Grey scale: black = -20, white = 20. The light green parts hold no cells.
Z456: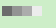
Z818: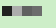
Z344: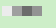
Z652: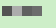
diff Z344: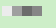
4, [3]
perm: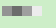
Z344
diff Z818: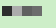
1, [-15]

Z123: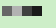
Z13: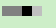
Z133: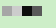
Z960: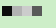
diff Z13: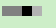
4, [10]
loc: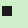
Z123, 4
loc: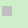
Z13, 4
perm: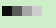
Z133
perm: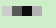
Z960

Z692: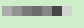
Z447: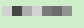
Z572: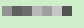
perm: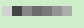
Z692
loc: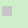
Z572, 6
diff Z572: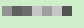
4, [9]

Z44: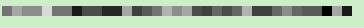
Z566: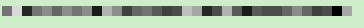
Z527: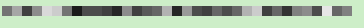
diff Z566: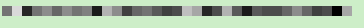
9, [2]
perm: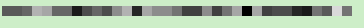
Z44
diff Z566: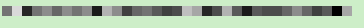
33, [-8]
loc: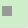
Z527, 19
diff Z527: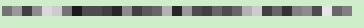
2, [6]
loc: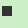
Z527, 29

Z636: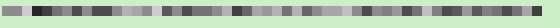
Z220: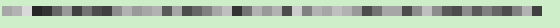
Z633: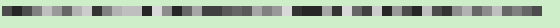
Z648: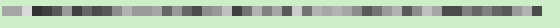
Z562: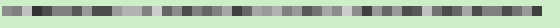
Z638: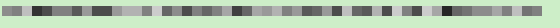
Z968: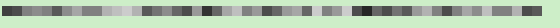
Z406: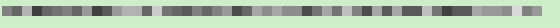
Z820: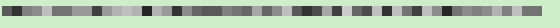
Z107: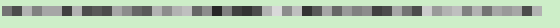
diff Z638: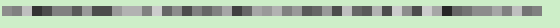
41, [0]
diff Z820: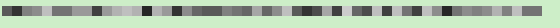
39, [-12]
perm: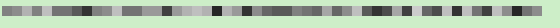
Z820
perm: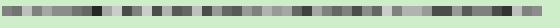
Z638
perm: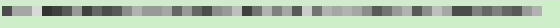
Z648
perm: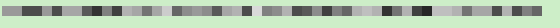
Z220
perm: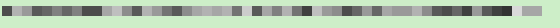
Z648

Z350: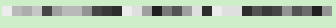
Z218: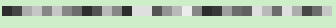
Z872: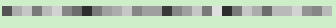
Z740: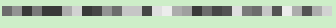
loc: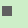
Z218, 25
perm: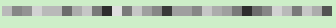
Z872
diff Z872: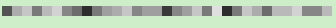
31, [3]
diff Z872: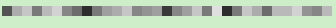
15, [5]

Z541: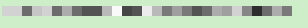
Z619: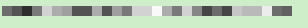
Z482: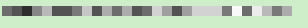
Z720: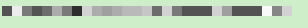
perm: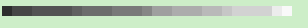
Z619
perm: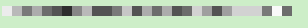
Z482
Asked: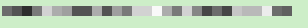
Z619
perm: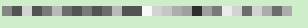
Z482
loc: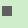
Z619, 29

